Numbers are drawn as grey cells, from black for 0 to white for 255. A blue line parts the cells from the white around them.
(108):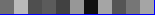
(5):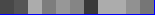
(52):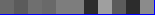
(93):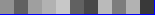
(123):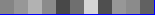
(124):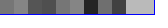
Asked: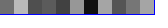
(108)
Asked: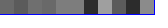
(52)

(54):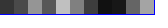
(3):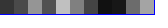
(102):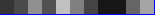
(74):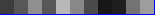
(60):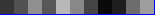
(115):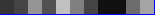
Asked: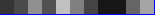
(102)
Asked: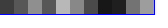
(74)
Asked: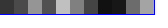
(3)
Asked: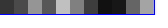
(54)

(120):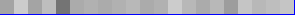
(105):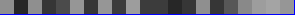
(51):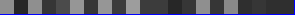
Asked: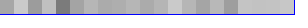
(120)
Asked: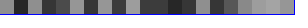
(105)

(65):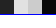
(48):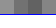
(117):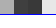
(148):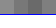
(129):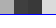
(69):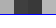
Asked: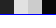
(65)
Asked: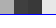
(117)
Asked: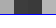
(69)
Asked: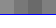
(148)

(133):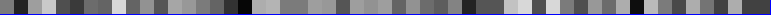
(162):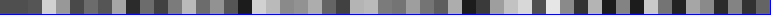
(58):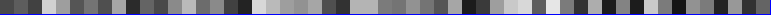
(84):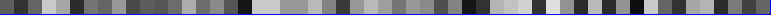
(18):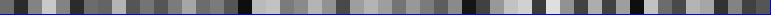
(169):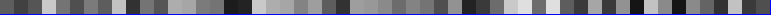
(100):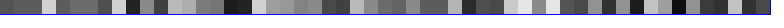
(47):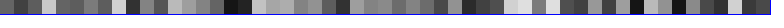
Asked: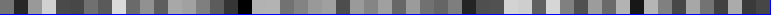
(133)
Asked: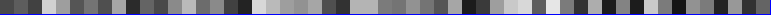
(58)
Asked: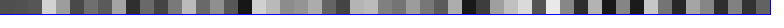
(162)
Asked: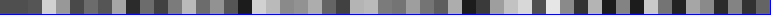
(162)
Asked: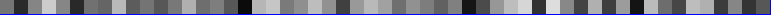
(18)
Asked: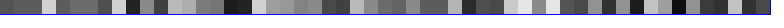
(100)

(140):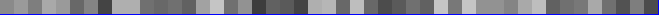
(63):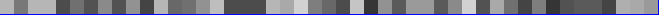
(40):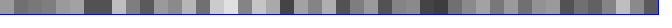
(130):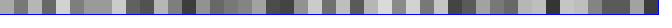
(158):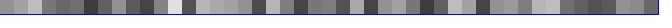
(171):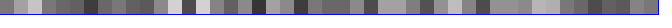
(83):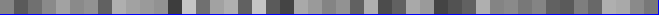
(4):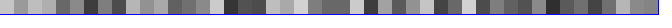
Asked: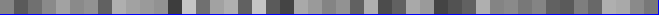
(83)
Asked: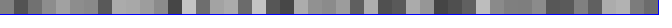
(83)

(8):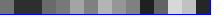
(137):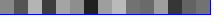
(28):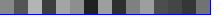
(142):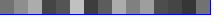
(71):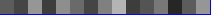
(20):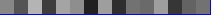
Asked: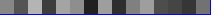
(28)
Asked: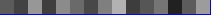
(71)
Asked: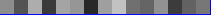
(137)
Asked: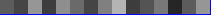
(71)

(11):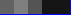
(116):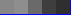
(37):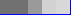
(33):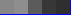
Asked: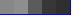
(33)
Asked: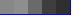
(116)

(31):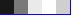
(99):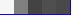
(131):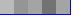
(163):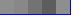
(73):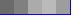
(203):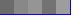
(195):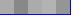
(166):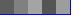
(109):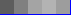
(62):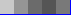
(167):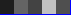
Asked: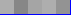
(195)
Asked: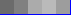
(73)
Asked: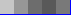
(62)

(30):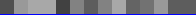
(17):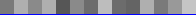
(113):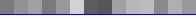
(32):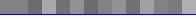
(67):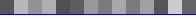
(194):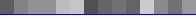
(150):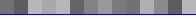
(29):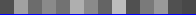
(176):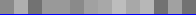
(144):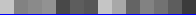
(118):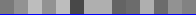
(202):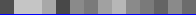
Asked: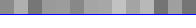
(176)
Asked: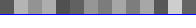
(67)

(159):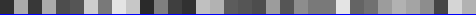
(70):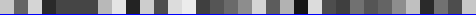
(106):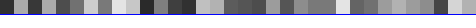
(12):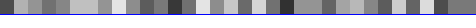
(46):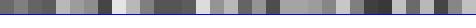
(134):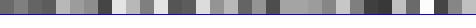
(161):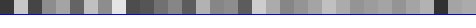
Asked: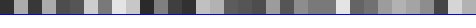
(159)
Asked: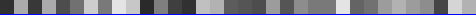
(106)
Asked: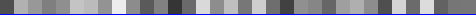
(12)
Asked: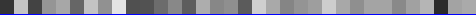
(161)

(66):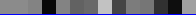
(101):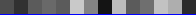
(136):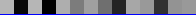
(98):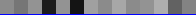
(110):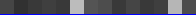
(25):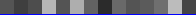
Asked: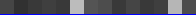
(110)
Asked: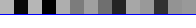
(136)
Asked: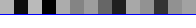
(136)
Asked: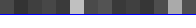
(110)

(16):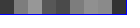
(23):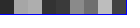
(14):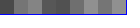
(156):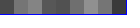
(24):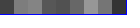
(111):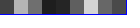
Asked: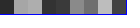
(23)
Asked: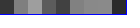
(16)
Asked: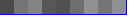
(14)
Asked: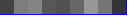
(24)
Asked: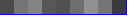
(156)

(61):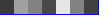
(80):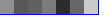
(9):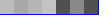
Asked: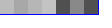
(9)
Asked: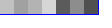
(9)
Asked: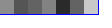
(80)
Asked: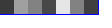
(61)

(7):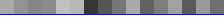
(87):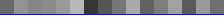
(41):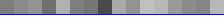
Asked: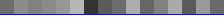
(87)
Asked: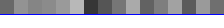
(87)
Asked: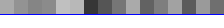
(7)

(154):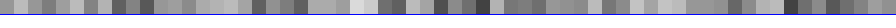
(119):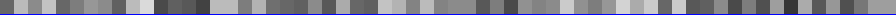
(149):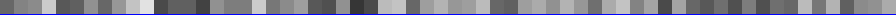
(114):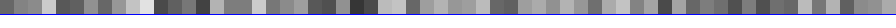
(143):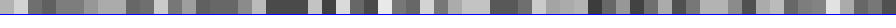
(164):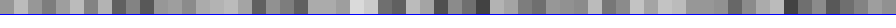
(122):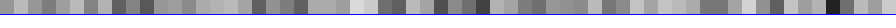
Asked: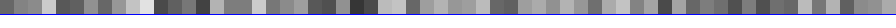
(114)
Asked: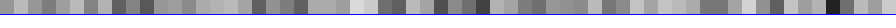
(122)
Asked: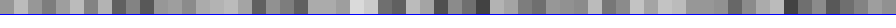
(164)
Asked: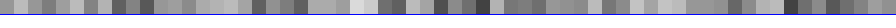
(154)

